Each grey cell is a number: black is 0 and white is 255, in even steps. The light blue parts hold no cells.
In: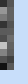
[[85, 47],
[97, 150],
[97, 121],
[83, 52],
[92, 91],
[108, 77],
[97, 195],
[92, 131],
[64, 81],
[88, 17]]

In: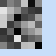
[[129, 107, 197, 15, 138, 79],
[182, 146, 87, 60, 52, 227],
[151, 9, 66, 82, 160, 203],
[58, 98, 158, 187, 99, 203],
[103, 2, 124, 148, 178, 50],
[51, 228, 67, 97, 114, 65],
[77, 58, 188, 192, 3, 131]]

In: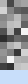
[[72, 152, 163, 180],
[132, 98, 88, 211],
[152, 186, 129, 135],
[189, 196, 99, 146],
[178, 65, 244, 82],
[74, 107, 97, 45],
[177, 197, 135, 120],
[127, 55, 210, 149],
[246, 179, 173, 138],
[51, 194, 201, 64]]

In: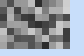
[[80, 151, 153, 189, 46, 110, 133, 159, 206, 132],
[165, 64, 147, 132, 196, 126, 178, 177, 209, 87],
[177, 103, 60, 54, 156, 150, 76, 112, 73, 63],
[159, 162, 156, 63, 48, 66, 82, 201, 179, 105],
[75, 128, 157, 199, 156, 75, 177, 198, 61, 194],
[150, 82, 87, 85, 146, 187, 105, 116, 62, 174],
[99, 130, 130, 83, 113, 44, 155, 191, 98, 163]]

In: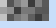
[[84, 127, 153, 58, 130, 89, 198],
[144, 61, 120, 119, 89, 87, 159],
[87, 120, 137, 95, 60, 96, 195]]

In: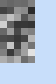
[[102, 108, 106, 127, 110],
[81, 146, 139, 43, 66],
[193, 162, 85, 128, 156],
[99, 55, 56, 53, 208],
[158, 72, 137, 128, 104],
[71, 56, 68, 181, 75],
[197, 65, 159, 116, 108],
[58, 114, 160, 226, 128],
[151, 178, 108, 134, 173]]

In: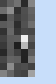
[[96, 114, 42, 132, 69],
[142, 49, 79, 99, 110],
[90, 63, 77, 93, 37],
[97, 45, 81, 109, 90],
[104, 55, 72, 70, 50],
[92, 93, 238, 90, 67],
[90, 30, 184, 68, 57],
[87, 64, 35, 90, 40],
[100, 96, 34, 118, 71],
[140, 74, 78, 66, 57],
[101, 71, 66, 161, 130]]
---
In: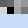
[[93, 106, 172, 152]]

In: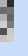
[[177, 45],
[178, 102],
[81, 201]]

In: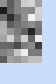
[[146, 93, 131, 205, 213, 161],
[109, 46, 98, 145, 243, 205],
[177, 148, 124, 98, 35, 113],
[103, 102, 75, 125, 139, 61],
[94, 161, 151, 169, 191, 192]]

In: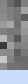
[[132, 107, 83, 125],
[141, 129, 115, 93],
[128, 118, 121, 151],
[57, 158, 127, 131],
[199, 131, 106, 106]]

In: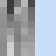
[[173, 59, 118, 184, 73],
[147, 111, 147, 156, 113],
[148, 155, 132, 166, 144],
[139, 206, 139, 163, 162]]

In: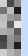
[[207, 72, 138],
[186, 154, 141],
[172, 164, 90],
[78, 144, 31]]
